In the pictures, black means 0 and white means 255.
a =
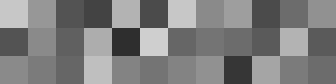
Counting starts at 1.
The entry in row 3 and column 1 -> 138
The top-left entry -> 199
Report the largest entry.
207
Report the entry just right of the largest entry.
102
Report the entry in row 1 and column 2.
151
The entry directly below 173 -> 191
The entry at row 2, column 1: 83
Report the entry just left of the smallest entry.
173
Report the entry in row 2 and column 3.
96
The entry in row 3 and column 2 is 123
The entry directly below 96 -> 102

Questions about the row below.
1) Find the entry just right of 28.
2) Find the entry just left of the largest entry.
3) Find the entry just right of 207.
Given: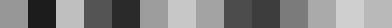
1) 191
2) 170
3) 185

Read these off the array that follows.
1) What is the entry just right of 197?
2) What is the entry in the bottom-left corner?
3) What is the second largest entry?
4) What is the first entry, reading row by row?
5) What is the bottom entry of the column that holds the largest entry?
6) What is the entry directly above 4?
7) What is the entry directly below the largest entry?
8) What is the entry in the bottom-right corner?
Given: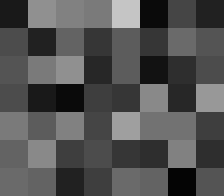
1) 10
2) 106
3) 159
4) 25
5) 106
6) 129
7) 92
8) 84

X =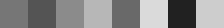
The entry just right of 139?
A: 183
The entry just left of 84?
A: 118
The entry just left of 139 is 84

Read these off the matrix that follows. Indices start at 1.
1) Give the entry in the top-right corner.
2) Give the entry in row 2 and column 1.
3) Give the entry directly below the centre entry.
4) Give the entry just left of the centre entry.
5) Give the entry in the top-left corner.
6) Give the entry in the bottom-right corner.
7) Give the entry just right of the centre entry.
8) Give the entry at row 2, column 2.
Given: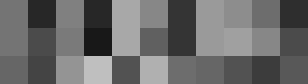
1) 46
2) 116
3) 176
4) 168
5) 116
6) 88
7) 52
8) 75

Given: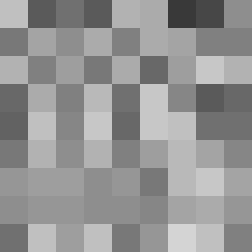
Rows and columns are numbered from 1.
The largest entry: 212
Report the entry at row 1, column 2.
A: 90
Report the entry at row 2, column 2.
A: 164
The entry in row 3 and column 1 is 178
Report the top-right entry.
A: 142
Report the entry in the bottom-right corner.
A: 128
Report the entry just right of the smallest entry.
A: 71
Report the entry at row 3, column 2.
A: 128
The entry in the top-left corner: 192
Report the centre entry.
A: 104
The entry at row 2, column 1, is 120
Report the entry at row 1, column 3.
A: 112
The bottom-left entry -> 112
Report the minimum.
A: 57
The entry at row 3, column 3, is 158
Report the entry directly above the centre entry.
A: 112
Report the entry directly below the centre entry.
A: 128

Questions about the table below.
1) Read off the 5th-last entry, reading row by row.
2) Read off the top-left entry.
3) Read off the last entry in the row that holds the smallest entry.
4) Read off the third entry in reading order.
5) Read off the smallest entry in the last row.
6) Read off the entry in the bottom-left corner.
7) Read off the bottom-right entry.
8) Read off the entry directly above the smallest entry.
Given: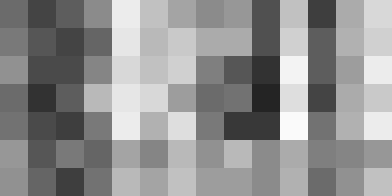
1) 139
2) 107
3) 201
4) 93
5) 62
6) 145
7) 193
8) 50

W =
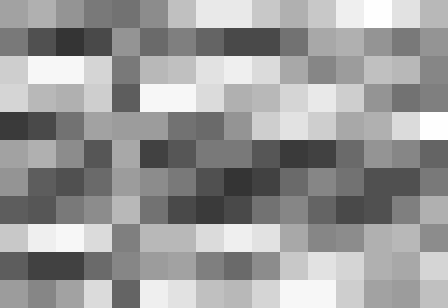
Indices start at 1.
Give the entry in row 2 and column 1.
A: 121
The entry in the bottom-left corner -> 156
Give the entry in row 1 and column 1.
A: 162
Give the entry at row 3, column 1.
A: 206
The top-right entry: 184
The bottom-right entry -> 192
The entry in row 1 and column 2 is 176
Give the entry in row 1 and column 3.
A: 148
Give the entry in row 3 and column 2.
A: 247
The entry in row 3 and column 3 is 247

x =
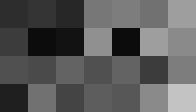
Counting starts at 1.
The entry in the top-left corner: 45
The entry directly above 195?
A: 125
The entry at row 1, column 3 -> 39
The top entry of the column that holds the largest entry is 158
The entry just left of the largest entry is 138

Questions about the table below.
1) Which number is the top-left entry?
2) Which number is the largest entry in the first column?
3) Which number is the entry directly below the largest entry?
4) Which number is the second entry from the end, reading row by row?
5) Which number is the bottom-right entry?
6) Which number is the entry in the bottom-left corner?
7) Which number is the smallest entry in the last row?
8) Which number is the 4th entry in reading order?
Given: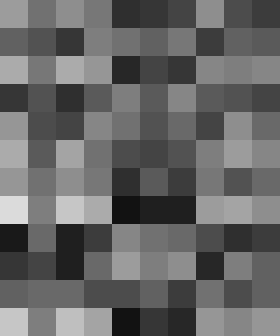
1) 156
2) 219
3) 25
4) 134
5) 150
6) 198
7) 18
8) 119

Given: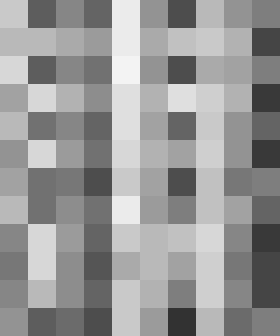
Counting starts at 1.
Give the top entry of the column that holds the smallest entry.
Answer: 77
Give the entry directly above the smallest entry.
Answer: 126
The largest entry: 243
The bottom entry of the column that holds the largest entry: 201
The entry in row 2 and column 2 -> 185
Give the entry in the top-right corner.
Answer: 126
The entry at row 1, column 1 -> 201
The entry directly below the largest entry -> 223
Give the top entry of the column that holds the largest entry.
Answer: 235
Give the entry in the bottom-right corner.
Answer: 126
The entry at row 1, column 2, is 93
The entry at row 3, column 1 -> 215
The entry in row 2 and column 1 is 185
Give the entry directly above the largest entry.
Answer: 235
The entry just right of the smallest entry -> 185
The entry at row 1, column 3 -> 134
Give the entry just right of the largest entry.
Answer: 147
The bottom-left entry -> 147
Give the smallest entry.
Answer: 50

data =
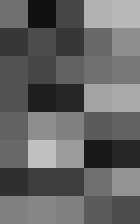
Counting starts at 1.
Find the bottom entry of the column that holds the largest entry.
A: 134
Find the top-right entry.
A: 184
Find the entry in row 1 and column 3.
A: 70
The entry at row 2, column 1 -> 55
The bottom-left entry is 128
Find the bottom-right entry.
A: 77
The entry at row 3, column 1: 83
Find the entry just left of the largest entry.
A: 105
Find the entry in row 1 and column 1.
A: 112
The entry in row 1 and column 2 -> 17
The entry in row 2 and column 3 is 55
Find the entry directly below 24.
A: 112

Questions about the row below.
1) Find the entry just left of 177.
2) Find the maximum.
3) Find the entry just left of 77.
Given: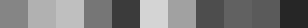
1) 133
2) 212
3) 161

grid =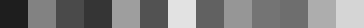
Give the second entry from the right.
173
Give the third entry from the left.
74
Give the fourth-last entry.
116
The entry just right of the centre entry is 97
